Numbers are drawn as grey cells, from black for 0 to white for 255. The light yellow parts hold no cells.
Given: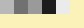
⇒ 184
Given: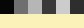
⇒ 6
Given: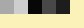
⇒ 169
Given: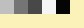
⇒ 191
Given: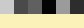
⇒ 203
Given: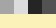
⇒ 165
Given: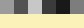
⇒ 155
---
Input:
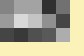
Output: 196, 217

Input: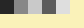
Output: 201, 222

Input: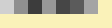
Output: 152, 208

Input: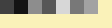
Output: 87, 215

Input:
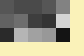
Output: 62, 212

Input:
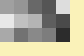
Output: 180, 232

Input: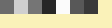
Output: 38, 251
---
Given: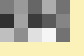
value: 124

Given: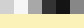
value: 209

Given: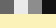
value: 102

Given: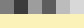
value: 125

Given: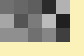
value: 112

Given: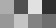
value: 173

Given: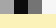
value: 166

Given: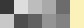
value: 55

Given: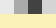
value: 233
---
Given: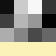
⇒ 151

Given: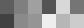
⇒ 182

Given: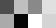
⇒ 255

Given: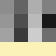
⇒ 186

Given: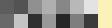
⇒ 126

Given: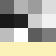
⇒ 208

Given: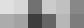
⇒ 183

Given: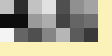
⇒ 101

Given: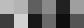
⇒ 14

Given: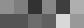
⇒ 216
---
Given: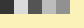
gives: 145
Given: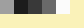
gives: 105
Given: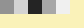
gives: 167
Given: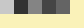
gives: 100
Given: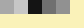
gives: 145
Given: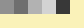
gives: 144
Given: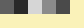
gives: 95
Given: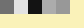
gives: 152
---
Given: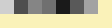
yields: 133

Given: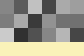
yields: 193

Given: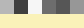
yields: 246

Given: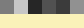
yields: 38

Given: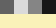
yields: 133

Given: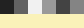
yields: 241
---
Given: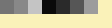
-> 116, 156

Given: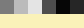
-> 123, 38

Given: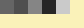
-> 101, 202

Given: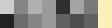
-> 206, 98

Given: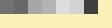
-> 114, 62

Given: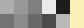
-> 173, 184
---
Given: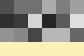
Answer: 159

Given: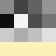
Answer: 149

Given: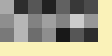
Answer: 75

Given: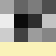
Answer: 78

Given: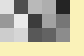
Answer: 36

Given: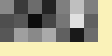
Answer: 127

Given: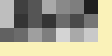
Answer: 31

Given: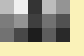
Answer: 148

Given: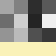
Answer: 89
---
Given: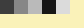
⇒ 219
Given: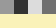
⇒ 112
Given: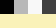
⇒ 64
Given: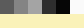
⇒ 250
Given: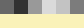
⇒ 124
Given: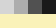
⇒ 25
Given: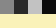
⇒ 12
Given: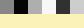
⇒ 205
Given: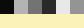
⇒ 148
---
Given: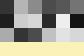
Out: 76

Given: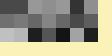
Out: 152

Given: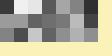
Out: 166

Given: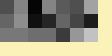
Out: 90

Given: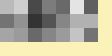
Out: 105

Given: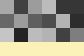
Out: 188
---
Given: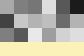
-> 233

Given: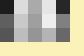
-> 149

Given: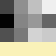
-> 211

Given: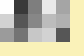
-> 199

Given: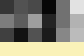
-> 82

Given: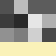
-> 208
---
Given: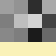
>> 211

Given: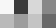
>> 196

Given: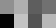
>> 83

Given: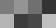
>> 72

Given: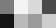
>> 155

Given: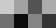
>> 134

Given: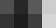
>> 61

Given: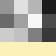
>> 247
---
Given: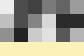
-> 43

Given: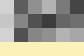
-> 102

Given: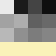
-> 96

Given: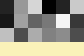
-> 245

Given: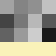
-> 184

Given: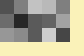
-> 99

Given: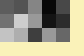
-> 20

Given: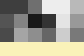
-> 228

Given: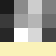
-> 181
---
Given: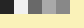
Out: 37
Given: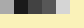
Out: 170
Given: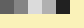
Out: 96
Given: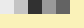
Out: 235
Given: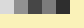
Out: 218
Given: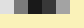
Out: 224
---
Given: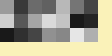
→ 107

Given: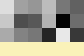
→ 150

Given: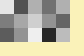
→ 176

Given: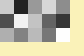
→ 153

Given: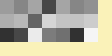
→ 165

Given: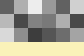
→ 237

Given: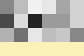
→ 241

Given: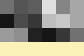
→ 93

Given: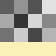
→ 83

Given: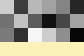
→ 184
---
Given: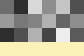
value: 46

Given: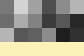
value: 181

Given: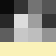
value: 94

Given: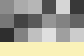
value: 46

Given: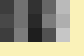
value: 61

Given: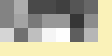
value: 213
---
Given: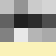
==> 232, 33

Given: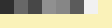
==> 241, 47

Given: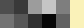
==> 197, 7

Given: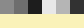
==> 232, 29

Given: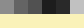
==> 193, 29

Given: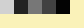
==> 209, 3
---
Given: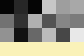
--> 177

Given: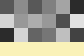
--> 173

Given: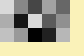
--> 217

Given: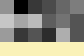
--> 186

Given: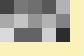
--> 149

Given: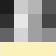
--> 160
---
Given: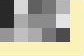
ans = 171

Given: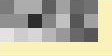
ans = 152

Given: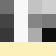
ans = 248

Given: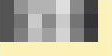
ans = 211

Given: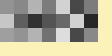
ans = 221

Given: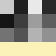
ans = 83
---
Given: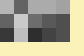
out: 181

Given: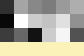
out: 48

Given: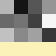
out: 182

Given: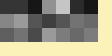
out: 53

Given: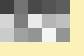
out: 63

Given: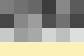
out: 125

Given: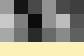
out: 156
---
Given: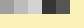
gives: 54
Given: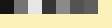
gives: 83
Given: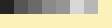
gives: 215
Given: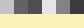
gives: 131
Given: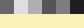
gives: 125
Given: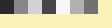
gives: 177
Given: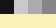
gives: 171
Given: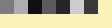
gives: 205
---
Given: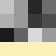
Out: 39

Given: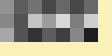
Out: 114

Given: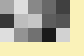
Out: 136

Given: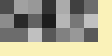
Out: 152

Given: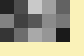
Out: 201

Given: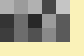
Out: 177

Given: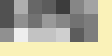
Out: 103
